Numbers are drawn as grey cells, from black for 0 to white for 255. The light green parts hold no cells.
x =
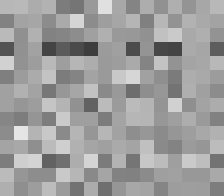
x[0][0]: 183
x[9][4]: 138
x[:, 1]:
[185, 163, 144, 145, 146, 156, 177, 150, 125, 229, 168, 206, 150, 143]
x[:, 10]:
[173, 128, 145, 148, 132, 161, 142, 180, 181, 151, 192, 199, 139, 164]
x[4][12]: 147
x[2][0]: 186
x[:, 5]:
[117, 213, 141, 74, 182, 132, 166, 145, 159, 181, 177, 173, 182, 114]
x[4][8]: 157
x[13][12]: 157
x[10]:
[164, 168, 143, 187, 207, 177, 165, 160, 170, 164, 192, 138, 131, 155, 150, 188]
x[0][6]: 153
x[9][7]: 182
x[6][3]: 119
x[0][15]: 184
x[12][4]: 201
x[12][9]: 129
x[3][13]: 170
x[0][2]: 172
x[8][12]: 159
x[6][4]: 151
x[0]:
[183, 185, 172, 178, 124, 117, 153, 224, 168, 132, 173, 145, 175, 148, 167, 184]
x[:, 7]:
[224, 158, 176, 155, 154, 154, 138, 187, 124, 182, 160, 123, 165, 111]
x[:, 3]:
[178, 140, 130, 68, 185, 195, 119, 197, 125, 200, 187, 98, 141, 188]
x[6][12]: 115
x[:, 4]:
[124, 170, 133, 91, 158, 124, 151, 180, 202, 138, 207, 112, 201, 155]
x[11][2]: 211
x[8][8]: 164
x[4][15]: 184
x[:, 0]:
[183, 130, 186, 83, 209, 127, 161, 161, 134, 140, 164, 125, 187, 175]

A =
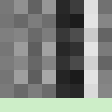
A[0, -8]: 120
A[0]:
[120, 145, 98, 151, 40, 61, 224, 113]
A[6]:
[122, 105, 125, 107, 45, 39, 218, 134]
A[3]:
[118, 156, 94, 162, 39, 49, 228, 123]
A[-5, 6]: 202
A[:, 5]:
[61, 27, 77, 49, 74, 27, 39]
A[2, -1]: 100
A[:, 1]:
[145, 105, 133, 156, 135, 159, 105]
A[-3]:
[124, 135, 103, 132, 50, 74, 208, 101]
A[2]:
[127, 133, 106, 125, 56, 77, 202, 100]
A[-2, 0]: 117

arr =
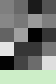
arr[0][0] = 127
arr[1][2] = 154
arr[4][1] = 68
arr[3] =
[228, 54, 54, 119]
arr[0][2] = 26
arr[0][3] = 83

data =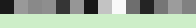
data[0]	26
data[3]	142
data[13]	129
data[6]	23
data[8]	249

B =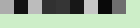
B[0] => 172
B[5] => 23
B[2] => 188
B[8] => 110

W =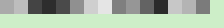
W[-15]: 170
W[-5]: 99
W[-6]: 150
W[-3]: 199

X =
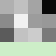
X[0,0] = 176
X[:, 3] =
[9, 152, 122]
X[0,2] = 164
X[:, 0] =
[176, 139, 91]

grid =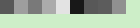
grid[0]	88
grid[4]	227
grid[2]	121
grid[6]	88

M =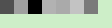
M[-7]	80
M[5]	195
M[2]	0

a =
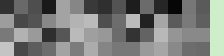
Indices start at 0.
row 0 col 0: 49
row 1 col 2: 83
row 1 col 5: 179
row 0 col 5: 134
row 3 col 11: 166
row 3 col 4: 163
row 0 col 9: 29
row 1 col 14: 95
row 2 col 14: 137
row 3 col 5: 124
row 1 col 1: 72
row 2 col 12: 149
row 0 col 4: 163
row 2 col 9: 51
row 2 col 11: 184
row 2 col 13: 137
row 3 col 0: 196
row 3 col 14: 106
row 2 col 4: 86

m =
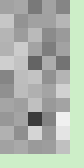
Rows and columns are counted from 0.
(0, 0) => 162
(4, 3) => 172
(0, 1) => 167
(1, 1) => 147
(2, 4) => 154
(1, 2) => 161
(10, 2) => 154
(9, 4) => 228
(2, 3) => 139
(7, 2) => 192
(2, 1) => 156
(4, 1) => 195
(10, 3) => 157
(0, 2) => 121
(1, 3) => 161
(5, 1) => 189
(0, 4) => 133
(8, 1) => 164
